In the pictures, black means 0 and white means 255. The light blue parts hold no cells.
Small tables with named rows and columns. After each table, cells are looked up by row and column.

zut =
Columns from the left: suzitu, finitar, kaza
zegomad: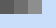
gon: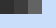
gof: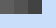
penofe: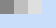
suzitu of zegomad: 90
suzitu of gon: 48
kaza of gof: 66
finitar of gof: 83
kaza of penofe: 223
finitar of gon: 61
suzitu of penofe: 133

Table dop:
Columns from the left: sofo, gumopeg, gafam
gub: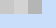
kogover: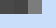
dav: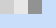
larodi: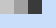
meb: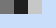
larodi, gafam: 58
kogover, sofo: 73
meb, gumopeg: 31
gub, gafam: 181
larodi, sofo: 198
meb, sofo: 117
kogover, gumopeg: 69
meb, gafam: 199
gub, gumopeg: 211
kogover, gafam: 124

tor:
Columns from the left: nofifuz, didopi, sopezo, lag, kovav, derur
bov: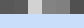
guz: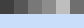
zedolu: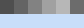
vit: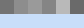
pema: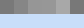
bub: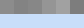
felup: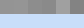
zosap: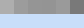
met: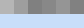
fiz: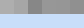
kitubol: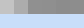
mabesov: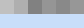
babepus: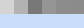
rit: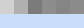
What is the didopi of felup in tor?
149
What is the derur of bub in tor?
125
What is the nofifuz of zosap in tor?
174
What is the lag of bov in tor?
131
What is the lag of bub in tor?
149
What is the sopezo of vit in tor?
154
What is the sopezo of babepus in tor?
120
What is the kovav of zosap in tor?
154
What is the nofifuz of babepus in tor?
212
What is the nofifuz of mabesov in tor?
192
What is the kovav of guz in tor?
190
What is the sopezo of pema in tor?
150
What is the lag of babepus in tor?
149
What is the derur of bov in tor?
80
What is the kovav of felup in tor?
160
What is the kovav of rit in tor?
133
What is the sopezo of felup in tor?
141
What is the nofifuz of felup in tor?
148
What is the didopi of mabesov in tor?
175

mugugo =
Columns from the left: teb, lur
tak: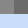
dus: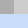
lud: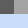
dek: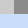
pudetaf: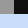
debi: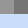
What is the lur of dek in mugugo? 139
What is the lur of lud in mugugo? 164
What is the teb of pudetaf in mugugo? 153
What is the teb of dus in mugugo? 173
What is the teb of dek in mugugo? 203
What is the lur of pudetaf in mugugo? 16
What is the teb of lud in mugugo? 93
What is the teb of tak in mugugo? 135
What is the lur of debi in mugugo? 117
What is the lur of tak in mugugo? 107
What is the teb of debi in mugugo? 150
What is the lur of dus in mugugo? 205
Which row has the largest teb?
dek

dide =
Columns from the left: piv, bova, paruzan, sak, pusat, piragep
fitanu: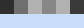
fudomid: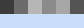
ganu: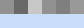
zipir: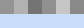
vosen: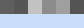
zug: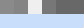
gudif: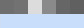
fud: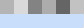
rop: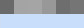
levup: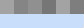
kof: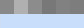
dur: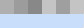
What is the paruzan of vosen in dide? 194
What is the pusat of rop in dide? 110
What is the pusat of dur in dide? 159
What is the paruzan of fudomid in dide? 182
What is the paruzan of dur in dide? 136
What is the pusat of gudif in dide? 102
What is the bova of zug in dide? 132
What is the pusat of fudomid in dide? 167
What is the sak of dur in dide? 196
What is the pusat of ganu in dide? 127
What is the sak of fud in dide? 172
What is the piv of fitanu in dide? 46

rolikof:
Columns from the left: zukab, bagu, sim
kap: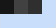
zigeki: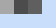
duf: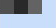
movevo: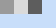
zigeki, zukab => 167
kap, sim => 47
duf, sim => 99
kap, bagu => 65
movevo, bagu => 218
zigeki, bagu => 76
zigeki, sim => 95
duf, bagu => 41

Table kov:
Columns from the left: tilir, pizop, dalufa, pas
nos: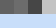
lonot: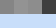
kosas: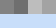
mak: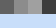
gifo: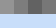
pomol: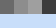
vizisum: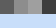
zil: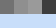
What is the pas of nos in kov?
195
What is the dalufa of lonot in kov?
141
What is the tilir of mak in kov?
97
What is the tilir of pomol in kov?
106
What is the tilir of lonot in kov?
133
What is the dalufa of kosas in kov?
189
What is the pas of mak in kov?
61
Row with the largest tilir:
gifo

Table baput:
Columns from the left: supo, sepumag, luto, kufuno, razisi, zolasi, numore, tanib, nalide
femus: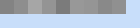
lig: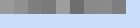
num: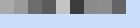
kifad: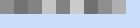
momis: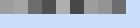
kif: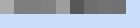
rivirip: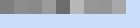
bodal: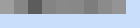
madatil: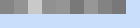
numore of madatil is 151
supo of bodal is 158
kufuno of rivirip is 155
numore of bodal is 125
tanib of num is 141
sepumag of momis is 165
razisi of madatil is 149
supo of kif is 172
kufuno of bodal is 132
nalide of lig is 127
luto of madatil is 201
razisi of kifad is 130

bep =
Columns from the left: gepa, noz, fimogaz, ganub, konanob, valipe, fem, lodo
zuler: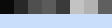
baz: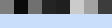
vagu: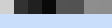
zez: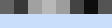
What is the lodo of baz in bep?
60
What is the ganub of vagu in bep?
9
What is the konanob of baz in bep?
31
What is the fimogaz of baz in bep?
112
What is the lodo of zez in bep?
84
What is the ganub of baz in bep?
36
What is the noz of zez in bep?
56
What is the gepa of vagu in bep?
208
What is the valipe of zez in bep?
67
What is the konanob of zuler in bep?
58
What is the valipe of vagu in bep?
82
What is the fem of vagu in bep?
142
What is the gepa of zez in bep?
99
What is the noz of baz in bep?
10
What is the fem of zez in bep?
13
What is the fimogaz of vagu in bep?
32
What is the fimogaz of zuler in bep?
79
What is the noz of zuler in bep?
40
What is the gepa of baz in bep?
124

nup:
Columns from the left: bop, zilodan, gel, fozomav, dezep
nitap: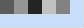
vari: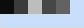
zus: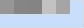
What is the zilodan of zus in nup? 133
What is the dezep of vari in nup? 98
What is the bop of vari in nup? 12
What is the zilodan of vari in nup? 59
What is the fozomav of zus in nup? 194
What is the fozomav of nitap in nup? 193
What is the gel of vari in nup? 189
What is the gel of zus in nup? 132
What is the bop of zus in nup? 150
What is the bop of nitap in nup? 91
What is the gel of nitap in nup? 36
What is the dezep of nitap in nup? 130
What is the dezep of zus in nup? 165
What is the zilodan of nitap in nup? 149
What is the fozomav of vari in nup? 71
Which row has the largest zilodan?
nitap

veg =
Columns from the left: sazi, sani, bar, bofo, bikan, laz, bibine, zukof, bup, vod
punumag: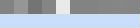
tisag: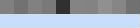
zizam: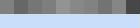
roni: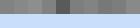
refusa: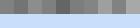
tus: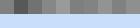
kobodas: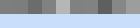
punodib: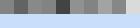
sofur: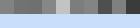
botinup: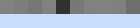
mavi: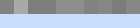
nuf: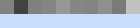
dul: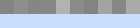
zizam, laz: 136
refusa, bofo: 127
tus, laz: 127
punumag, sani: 150
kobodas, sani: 125
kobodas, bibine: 130
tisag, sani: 114
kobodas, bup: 135
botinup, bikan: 49

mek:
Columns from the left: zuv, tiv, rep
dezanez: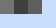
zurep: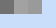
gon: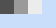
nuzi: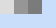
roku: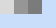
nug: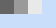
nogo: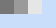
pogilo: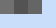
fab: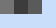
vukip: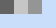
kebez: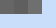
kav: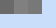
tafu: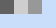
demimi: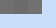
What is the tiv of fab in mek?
60
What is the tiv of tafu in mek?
206
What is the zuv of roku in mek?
218
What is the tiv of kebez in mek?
95
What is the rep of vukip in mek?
149
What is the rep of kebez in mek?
111
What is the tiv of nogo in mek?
154
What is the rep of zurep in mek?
154
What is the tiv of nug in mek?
154
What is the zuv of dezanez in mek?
115
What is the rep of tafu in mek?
152
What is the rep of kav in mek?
120
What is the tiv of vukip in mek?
198
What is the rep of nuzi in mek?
123
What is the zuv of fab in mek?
116
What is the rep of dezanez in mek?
94
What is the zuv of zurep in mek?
113
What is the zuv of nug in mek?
100
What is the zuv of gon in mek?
80

